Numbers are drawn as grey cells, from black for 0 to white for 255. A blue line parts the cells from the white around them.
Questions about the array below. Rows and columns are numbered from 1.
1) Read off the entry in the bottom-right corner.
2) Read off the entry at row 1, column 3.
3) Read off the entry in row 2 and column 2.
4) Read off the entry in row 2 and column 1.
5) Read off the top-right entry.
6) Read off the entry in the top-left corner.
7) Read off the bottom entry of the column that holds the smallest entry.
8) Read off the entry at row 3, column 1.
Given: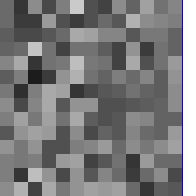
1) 87
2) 140
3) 59
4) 106
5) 133
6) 106
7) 66
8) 93

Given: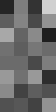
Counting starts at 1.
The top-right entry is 208
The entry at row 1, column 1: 37
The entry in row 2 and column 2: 132
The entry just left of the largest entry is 51
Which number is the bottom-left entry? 81
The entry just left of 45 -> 153
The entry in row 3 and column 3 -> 138
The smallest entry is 30
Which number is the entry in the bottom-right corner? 146
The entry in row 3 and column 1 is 168

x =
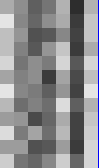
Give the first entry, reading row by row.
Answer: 171
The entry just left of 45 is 178
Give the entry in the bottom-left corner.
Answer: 205
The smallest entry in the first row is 45
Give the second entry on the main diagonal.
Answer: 135
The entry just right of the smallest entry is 178
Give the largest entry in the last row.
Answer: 213
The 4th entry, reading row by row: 117
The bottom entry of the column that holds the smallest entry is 102
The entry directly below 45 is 59
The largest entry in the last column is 228

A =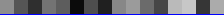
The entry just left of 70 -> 107
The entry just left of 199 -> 186
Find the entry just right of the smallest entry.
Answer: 78
